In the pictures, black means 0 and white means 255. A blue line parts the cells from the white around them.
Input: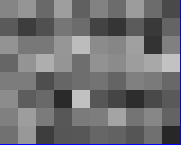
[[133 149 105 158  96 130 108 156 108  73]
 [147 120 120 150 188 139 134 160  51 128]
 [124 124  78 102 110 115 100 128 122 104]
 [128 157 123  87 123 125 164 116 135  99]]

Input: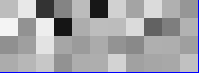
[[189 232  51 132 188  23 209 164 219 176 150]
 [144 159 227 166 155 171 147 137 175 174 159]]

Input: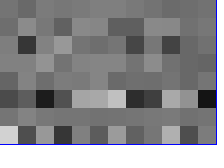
[[116 105 123 119 122 127 127 121 115 107 110 114]
 [126  54 130 152 116 110 117  70 119  67 104 113]
 [101 131 110 124 122 133 106 111 110 116 104 117]
 [117 131 120 117 117 114 115 117 120 122 113 116]]

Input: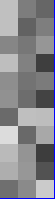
[[192 125 102]
 [134 119 150]
 [142 115 123]
 [106 191 189]
 [186 148  61]
 [111 138 203]]

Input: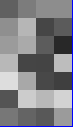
[[ 96 124 141 141]
 [155 170  92  40]
 [221 168  72  63]
 [119 100  88 155]]

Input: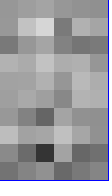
[[151 158 164 151 146 144]
 [121 151 165 130 117 122]
 [162 163 177 150 185 173]
 [152 130 101 164 145 144]
 [138 107  52 163 103 112]]

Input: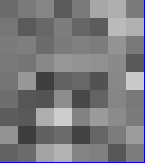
[[108 122 134  90 122 167 174 123]
 [123 126 108 123 128 124 147 121]
 [117 151  63  98 103  82 135 202]
 [ 93  89 174 205 130 155 139 123]
 [ 98 107 163 178 131 128  87 125]]

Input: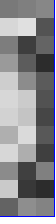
[[121 127 135]
 [125  62 100]
 [206 140  91]
 [210 196  70]
 [215 174  63]
 [202  56  44]]
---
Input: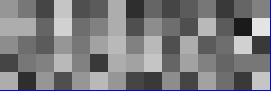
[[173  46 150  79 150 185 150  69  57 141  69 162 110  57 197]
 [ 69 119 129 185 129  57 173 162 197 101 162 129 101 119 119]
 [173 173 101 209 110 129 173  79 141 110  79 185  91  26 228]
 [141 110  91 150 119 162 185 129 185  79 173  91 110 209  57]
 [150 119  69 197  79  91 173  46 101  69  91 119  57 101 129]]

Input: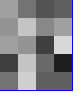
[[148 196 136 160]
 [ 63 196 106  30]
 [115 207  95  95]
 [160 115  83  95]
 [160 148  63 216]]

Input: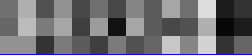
[[102 187 123 166  63 156  18 166  92  72  81 176   8  29]
 [112 176  81 146  72 112  72 134  92 166 112 220  29  51]
 [146 146  51 123  92  63 123  81 102 199 134 211  51 102]]

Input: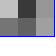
[[117  97 160]
 [193  57 150]]

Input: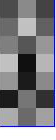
[[193  16 182]
 [172 106 161]
 [127  86 150]
 [150  27 138]
 [106 193  96]
 [ 76 138  67]
 [ 27 118  48]]

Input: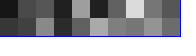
[[ 55  65 137  43  96 170 127 118 148 108]
 [ 22  74  86  32 158  32  96 219 118  86]]

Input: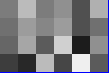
[[ 61  40 187  70 239  91]
 [112 156 134 156  80 112]
 [124 187 124 144  80 176]
 [102 166  91 208  28 144]]
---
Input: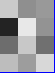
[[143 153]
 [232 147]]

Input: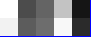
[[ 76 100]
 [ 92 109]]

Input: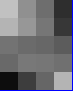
[[144 110]
 [151 118]]

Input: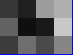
[[ 32 156]
 [ 15  25]]

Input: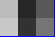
[[ 39  88]
 [ 50 117]]

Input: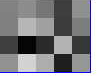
[[141 118]
 [182 160]]

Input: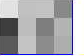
[[192 194]
 [189 126]]
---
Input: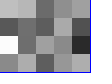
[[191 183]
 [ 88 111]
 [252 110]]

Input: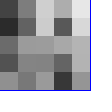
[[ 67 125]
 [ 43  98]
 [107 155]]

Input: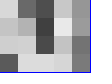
[[216 105]
 [196 179]
 [207 209]]

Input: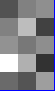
[[ 82 129]
 [129 189]
 [146 120]]

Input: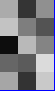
[[171  52]
 [195 126]
 [ 13 185]]

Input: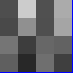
[[ 78 204]
 [ 73 144]
 [117  61]]

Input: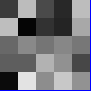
[[ 59 188]
 [190   5]
 [104 137]]

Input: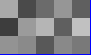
[[169  74]
 [ 61 155]
 [147 138]]

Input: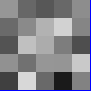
[[150 103]
 [106 138]
 [ 83 192]]
